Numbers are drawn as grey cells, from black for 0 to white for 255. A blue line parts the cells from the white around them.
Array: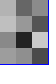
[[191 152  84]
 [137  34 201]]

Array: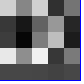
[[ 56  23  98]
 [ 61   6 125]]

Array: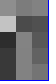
[[195  75  80]
 [ 45 131  88]]

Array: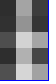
[[ 49 147  53]
 [ 78 211 165]]

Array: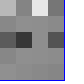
[[136 143 142]
 [ 91  55 142]]

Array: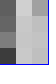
[[101 200 191]
 [125 198 195]]

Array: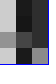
[[205  22  46]
 [147  69  46]]

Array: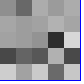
[[166 157 162]
 [162 157 147]]

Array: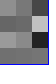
[[102 106 193]
 [154 138  34]]
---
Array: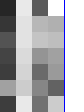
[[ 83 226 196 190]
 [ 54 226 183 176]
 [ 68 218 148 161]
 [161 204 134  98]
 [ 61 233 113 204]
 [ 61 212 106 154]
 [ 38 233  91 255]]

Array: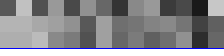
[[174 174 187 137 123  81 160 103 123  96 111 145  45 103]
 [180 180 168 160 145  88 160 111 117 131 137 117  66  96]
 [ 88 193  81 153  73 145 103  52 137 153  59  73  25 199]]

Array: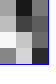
[[163  24 120]
 [247 198 106]
 [190  66  93]
 [134 213  43]]

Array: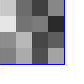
[[230 115 123  42]
 [129 171  79 164]
 [141 184  71  93]
 [200 108  64 135]]

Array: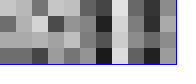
[[110 178 212  75 148 132  33 212 125  47 170]
 [170 170 178 162 191 125  83 204 140 104 140]
 [198 184 117 198 191  97  69 226 104  53 140]
 [110 110  69 156 117 148  26 220  97  33 156]]

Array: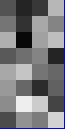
[[140 238 204  68]
 [117  50 168 132]
 [175   8 161 190]
 [ 89 111 132  36]
 [ 75 146 124 210]
 [168 197 117 103]
 [ 83  36  56 183]
 [153 103  44  97]]

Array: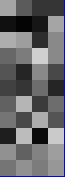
[[103 124 208 137]
 [117  72 173  84]
 [ 84  37 137  72]
 [145  97 130 158]
 [117 145 124 151]
 [ 65  53 109  37]
 [ 97 181  59 109]
 [165  91  53  53]
 [173 158  45 137]
 [ 16   4  22 165]
 [ 30 188  10 202]]
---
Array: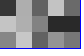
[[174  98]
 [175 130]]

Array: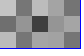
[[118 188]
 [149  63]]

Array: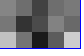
[[110  66]
 [ 51  75]]

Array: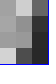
[[207 101]
 [145  50]]

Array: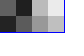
[[ 31 187]
 [ 91 152]]

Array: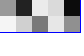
[[ 34 235]
 [208 121]]

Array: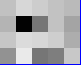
[[215 205]
 [  2 118]]
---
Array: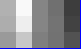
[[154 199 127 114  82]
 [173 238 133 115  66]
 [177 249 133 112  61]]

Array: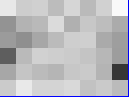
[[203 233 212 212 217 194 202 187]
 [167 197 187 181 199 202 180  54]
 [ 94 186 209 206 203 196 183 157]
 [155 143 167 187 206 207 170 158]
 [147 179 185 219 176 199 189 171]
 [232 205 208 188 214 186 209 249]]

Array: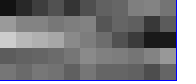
[[118 106 119 114  96 118 101 101  97  77 101]
 [ 92  98 101 107 118 138 128 125 117 131 152]
 [205 184 176 167 138 125 109  81  59  25  25]
 [154 131 131 119 126 130  85 101  95  56  91]
 [ 18  40  62  81  52  79  97 102 127 131 116]]

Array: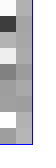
[[158 182]
 [254 178]
 [160 158]
 [158 169]
 [129 156]
 [238 171]
 [179 167]
 [ 61 165]
 [251 177]]

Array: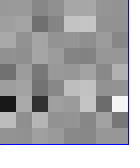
[[147 145 160 154 137 136 151 151]
 [188 143 181 146 148 135 162 119]
 [ 24 170  49 160 155 196 108 244]
 [158 163 115 136 190 193 146 147]
 [113 156 120 153 151 163 137 177]
 [145 143 165 156 132 130 151 151]
 [169 146 165 147 149 143 156 135]
 [159 164 112 133 195 197 146 146]
 [154 154 135 144 167 167 149 147]]

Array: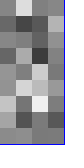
[[139 142 122 123]
 [165  83 123  88]
 [196 117 239 125]
 [147 213 187 153]
 [149 127 204 121]
 [102 171  60 130]
 [135 127  98 145]
 [104  70  88 180]
 [134 221 128 135]]
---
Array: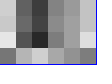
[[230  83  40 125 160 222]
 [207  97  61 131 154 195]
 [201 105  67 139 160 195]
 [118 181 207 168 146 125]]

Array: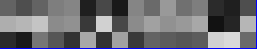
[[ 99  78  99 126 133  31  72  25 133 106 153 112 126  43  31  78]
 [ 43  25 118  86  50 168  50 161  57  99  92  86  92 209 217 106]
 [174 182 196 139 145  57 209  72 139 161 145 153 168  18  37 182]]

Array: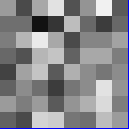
[[111 111  18  53 189 104  60 104]
 [ 98 140 111  60 118 140 226 148]
 [155 125 155  90 148 176 218 125]
 [155  74 168 226  82 148 241  90]
 [104  82 182 196  98 168 168 125]
 [ 66 162 196  90 176 140 118 140]
 [ 98  74 211 204 118 111 189 155]
 [125 182 234 168  74 133 133 162]]

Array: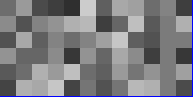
[[109 154  75  62  47 204  95 168 160 109 131  62]
 [ 82 168  95 131 109 131 160 198  95  82 123 123]
 [147 102 102 139  55 147 102 168 139  62 123  55]
 [139  82 131 147 176 184  62 102 191  89 123 176]
 [ 68 176 168 198  68 117  82 117 184 176 123  75]
 [ 89 109 176 154 191 109  95 154 117 147 123 160]]

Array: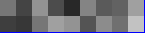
[[ 62  55 118 160 147  84 140 112 194]
 [118  68 147  76  40 132  90  98 160]]

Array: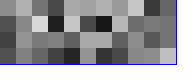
[[ 80 129 102  65  37 148  52  73 135 141 190]
 [141 177 116  73 169 162 177 154 198  58 102]
 [ 65 148 122 129  95 169 169  95 141  88 116]
 [ 80 135 216  31 198  73  23 183 109 122 116]]

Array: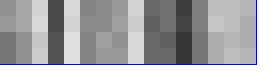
[[119 145 198  82 224 132 160 145 217 105  97  54 119 174 182 174]
 [119 145 204  82 224 132 153 153 217 105 105  54 119 174 190 182]
 [145 166 211  75 217 132 139 153 211 105 113  61 126 190 190 182]
 [153 166 217  75 211 139 139 160 204  97 113  68 126 198 190 174]]
